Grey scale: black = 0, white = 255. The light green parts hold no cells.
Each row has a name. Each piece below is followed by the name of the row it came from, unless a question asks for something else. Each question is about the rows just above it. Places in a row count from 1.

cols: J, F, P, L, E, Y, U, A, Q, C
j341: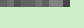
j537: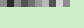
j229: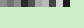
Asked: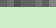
j341
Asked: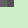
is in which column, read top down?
L
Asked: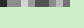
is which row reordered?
j537
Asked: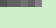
j341
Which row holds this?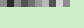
j537
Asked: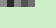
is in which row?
j537

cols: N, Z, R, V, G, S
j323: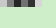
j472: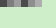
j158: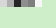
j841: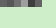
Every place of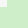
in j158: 6
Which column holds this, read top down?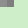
G
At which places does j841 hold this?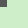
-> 2
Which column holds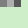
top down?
Z

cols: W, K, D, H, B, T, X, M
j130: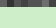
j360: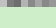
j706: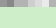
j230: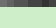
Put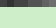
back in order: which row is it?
j230
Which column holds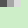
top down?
T

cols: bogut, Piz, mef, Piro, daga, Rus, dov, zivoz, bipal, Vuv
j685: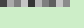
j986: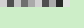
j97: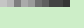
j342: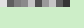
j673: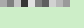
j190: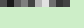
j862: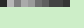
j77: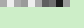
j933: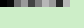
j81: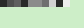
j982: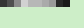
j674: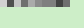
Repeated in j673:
[127]
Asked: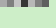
j685
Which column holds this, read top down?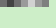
zivoz
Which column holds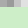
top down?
daga

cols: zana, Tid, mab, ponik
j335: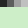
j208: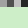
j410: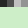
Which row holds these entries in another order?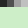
j208
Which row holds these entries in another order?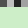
j208
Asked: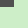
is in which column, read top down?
Tid

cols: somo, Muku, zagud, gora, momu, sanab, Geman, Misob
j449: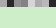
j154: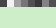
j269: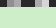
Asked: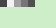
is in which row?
j154
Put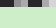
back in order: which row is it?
j269
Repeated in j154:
[80]
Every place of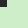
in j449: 2 8
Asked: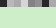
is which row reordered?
j449
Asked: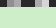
j269
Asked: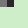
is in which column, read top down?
gora

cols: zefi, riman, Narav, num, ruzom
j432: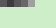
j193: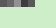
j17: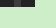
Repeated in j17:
[35]
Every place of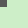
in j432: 1 3
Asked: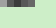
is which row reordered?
j432
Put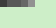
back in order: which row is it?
j193
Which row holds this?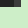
j17
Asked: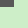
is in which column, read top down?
zefi
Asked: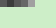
j432

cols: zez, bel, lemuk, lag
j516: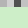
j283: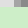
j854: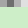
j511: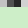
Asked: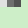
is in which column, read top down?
bel
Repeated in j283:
[224]
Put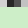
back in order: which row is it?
j511
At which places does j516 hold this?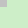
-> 4

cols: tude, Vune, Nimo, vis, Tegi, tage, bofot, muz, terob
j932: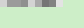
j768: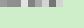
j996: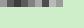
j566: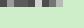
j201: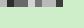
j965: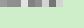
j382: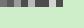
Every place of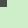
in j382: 4 6 7 9
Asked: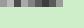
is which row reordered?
j996
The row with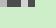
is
j382
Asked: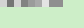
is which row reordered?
j768
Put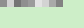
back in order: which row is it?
j768
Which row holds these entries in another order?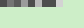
j382
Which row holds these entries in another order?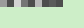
j382

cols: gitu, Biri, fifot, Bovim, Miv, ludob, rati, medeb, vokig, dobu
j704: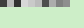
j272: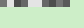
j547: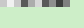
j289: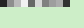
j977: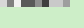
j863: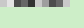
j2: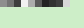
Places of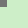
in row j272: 1 9
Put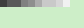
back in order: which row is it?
j547
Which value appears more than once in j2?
[62]
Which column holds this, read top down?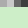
vokig
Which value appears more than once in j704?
[187]

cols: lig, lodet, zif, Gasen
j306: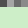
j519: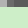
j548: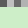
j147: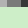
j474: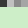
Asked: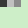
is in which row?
j474
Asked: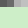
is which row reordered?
j548
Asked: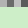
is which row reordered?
j548
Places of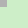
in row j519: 1
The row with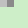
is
j474

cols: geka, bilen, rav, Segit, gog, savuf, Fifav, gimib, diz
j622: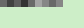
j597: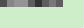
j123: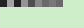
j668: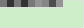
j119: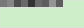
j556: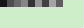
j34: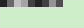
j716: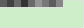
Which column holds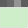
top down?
diz
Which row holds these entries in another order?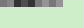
j668
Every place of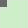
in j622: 1 5 8
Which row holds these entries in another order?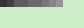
j716
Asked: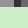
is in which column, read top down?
Segit
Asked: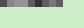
j597

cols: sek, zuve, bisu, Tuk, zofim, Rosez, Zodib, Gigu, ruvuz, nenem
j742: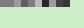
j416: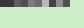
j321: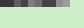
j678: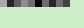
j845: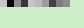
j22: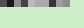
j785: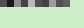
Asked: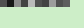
j785
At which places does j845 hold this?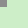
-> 3 10
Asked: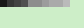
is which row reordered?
j22

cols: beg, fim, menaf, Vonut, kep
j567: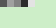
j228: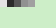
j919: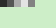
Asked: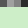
j567
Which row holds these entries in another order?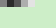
j919
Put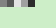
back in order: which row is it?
j567

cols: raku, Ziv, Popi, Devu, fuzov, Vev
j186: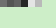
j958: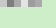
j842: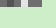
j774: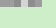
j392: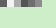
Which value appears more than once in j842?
[111]
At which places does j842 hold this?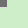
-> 1 3 5 6
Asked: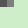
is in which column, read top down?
Ziv
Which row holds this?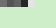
j186
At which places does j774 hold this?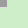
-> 1 2 6
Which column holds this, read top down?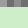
fuzov

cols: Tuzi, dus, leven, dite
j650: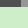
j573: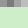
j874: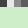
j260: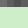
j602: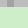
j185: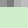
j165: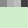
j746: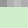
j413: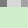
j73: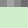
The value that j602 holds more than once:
[189]
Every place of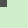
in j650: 1 2 3
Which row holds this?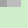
j602
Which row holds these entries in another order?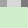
j413
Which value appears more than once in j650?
[80]
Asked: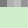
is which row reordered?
j185

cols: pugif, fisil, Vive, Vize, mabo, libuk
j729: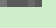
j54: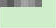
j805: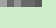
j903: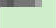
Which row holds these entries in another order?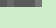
j729
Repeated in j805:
[105]
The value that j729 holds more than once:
[91]

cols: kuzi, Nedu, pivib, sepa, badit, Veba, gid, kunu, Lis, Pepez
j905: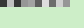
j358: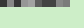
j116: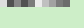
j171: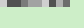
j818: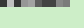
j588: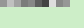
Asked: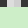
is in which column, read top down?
kuzi
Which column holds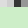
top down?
kuzi
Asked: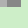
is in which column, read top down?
Lis

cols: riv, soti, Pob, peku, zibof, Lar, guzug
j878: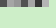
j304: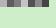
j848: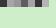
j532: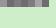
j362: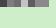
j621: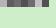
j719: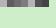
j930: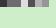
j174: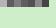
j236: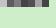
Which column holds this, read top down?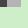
riv
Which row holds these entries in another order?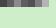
j174
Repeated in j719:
[180]
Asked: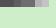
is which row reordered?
j621

